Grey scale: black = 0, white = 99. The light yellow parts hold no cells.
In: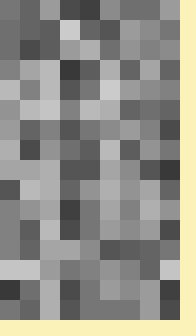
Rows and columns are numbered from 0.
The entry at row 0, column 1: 39
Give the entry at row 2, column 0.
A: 43
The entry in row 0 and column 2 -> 60
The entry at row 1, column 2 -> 36
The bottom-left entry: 46
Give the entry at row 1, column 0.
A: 43
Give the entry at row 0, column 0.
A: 46
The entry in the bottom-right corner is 29
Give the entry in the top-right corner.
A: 60
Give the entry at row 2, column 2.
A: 36

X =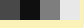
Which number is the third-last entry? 6
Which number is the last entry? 90

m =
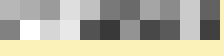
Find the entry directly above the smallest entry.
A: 47
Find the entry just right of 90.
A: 32
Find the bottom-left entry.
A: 50
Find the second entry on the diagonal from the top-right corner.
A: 79
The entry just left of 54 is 64
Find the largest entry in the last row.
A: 99
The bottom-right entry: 25

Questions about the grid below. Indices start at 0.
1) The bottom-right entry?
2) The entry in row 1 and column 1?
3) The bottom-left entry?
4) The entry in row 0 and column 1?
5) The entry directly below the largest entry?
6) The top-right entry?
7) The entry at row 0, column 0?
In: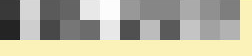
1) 69
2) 80
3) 14
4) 83
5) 90
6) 49
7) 22

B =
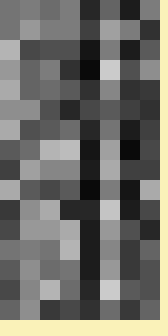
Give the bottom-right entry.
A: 39
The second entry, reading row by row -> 48
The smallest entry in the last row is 19
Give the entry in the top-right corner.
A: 48
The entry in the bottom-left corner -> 39
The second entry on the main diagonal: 59
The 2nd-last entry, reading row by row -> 22
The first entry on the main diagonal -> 45
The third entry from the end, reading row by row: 42
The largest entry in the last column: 66
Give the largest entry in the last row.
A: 55
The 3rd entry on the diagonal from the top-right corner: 48
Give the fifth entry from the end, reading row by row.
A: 28
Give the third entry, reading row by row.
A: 42
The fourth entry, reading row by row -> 48
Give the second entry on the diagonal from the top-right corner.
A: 48
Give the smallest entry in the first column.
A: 22
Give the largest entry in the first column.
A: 70
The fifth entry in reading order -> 15

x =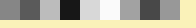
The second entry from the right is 28
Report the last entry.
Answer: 59
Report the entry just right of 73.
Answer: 9
